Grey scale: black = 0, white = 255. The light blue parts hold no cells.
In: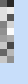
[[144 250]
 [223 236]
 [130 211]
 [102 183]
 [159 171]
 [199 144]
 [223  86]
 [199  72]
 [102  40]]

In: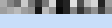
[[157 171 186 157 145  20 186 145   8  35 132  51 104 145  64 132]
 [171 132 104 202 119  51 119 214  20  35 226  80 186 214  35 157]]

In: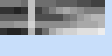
[[141 141 153 153 209 141 141 141 141 141 153 168 168 168 181]
 [125 125 125 110 194 110 110 110  94  94  94  78  78  64  64]
 [ 94  94  94  94 194  78  78  78  78 110 125 153 168 181 181]
 [ 50  50  35  50 194  64  94 125 153 168 153 141 125 125 125]
 [ 50  35  35  50 181  64 110 168 194 209 209 223 223 223 237]]

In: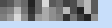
[[128 155 217 142  64 155 170 142 128  49 116  64  35 142]
 [116 128 186 116  49 104 170 142 116 186  77  35 186  90]
 [ 77  90 128 104  35 104 217  90 104  64  77 142 186  90]]

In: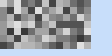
[[153 195 223 181 211  97 153 195  83  83  83  83 195]
 [138 181  83 138 165  69 195 138 125 165 111 211 153]
 [138 165  69 195 165 138 211 181 125 125  97  57  97]
 [211 153 223  97 125  83 195  69 181 165 111  83 111]
 [ 69  97 195 181 181 165 138  97  69 153 111 223 181]
 [138  69 223 165  69 223 125 165 195  69 165  97 138]
 [153  57 211  57 111 165 165  83 153 211 125  97 223]]

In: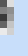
[[ 87 222]
 [234 208]
 [100 196]
 [ 57 156]
 [130 143]]

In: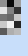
[[201 242  37]
 [ 90 174 187]
 [229 129  51]
 [116 103 201]
 [144   9 160]]
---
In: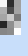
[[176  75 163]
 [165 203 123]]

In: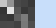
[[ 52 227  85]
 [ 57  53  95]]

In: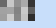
[[162 164 131]
 [159 204 135]]

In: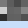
[[207 100 103]
 [ 46  97  98]]

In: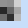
[[ 40 100 166]
 [110  48 185]]

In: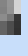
[[129 147 212]
 [140 118  54]]

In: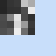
[[ 37  49  50]
 [ 76 132 226]]
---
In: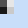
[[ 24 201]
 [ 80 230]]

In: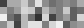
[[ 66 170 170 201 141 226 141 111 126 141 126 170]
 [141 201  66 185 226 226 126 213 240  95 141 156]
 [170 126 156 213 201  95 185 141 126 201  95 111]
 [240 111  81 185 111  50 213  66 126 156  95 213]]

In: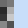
[[ 42 173]
 [ 54 200]
 [107 121]
 [136  81]]

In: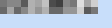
[[104 165 104 135 177 149 177 104 104 149 149 207  90 119]
 [119 135 135  90 177 165 193  76  64 135 119 222 165 207]]

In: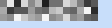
[[127 230  43 216 139 185  31 113 113 216 185 127  59  88]
 [155 139 244 201 170 155 244 139 155 216 139 155 101  88]
 [170  59  88  88 155 113 101 185 201 113 101 170 244  43]]

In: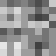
[[ 89 129  89 129 129 173 116 144]
 [129 144 144 173 129 129 116 144]
 [144 102 116 129 102  77 102 201]
 [173 116 186 157 102  65  77 173]
 [186 186 201 157 201 186 201  89]
 [201 173 216 157 157 102 144 116]
 [216 157 216 157 157  89 173 144]
 [230 157 230 173 129  65 102 144]]

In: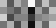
[[116 176  73 160  16 176 101 208]
 [145 116  88 145  16 160 101 192]
 [192  88 176 131 248 101 192 116]
 [208  73 131 131  58 131 145 160]]

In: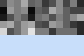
[[ 11 155 125 139  11  97  81 169 139  97  69  69]
 [ 27  81 125  97  27 110 125  81 125  97 139 169]
 [ 69 139 125 169  97 110  56  81 139  69 125  41]
 [155 169 110 155 169  81  69 155 139  97  56  41]
 [214  81 110 155 226 125 125  56 110 110 110  41]]

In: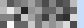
[[ 89 248 103 103 202 117 174 147 174 217  75]
 [131 131  62 202 161 117  62 147  62  47 217]
 [174  89 117 131 161 117  75 131  75  89 187]
 [187 233 174  35 147 161 103 103 147  75 103]]
